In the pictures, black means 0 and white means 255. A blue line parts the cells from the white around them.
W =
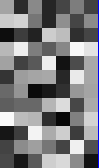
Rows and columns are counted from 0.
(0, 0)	164
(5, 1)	157
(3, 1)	238
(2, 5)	47
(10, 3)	118
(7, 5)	71
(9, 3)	171
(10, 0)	67
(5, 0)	52
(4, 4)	18
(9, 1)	62
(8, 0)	250
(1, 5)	69
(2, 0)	13
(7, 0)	94
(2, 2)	34
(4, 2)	89
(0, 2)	137
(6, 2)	11
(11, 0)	72
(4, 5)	76
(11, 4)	217

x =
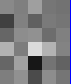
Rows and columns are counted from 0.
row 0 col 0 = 137
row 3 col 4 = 131
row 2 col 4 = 128
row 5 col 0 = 126
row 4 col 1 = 161
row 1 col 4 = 117
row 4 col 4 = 98
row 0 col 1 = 127

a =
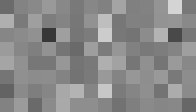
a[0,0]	107
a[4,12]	154
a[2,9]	116
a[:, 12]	[212, 149, 73, 132, 154, 121, 172, 136]
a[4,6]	121
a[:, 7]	[129, 190, 204, 123, 175, 153, 199, 133]
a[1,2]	159
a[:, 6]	[135, 146, 124, 158, 121, 122, 133, 142]
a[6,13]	139
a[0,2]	137
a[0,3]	153
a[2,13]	119
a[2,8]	120
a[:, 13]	[120, 137, 119, 159, 136, 141, 139, 103]
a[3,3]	146
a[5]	[117, 144, 140, 141, 131, 115, 122, 153, 132, 151, 142, 153, 121, 141]
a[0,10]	130
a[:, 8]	[164, 119, 120, 150, 162, 132, 123, 114]
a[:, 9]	[128, 129, 116, 129, 118, 151, 133, 127]
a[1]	[175, 122, 159, 125, 132, 119, 146, 190, 119, 129, 128, 147, 149, 137]
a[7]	[130, 155, 106, 139, 169, 142, 142, 133, 114, 127, 138, 134, 136, 103]
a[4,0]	165

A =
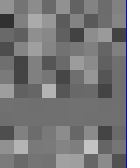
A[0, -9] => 147
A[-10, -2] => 154
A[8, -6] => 112
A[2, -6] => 136
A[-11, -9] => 49
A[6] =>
[158, 97, 102, 180, 86, 104, 106, 68, 111]
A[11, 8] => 81
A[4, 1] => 67
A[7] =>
[113, 112, 111, 112, 112, 113, 113, 111, 112]
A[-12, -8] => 116
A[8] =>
[111, 112, 112, 112, 112, 113, 112, 112, 112]
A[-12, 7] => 108
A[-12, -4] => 98
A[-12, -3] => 131
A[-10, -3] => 141
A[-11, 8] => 133
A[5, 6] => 150
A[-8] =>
[111, 67, 128, 85, 106, 156, 139, 96, 112]
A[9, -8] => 129
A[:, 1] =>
[116, 128, 95, 133, 67, 68, 97, 112, 112, 129, 180, 105]
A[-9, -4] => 120
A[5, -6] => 118
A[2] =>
[105, 95, 143, 136, 96, 66, 141, 154, 66]
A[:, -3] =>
[131, 89, 141, 128, 139, 150, 106, 113, 112, 139, 196, 102]
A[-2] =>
[145, 180, 121, 122, 132, 126, 196, 101, 117]
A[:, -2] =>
[108, 109, 154, 101, 96, 85, 68, 111, 112, 68, 101, 139]
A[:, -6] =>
[105, 151, 136, 133, 85, 118, 180, 112, 112, 121, 122, 114]
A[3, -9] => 77

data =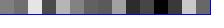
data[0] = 127
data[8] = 161
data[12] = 57
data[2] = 229
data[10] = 70
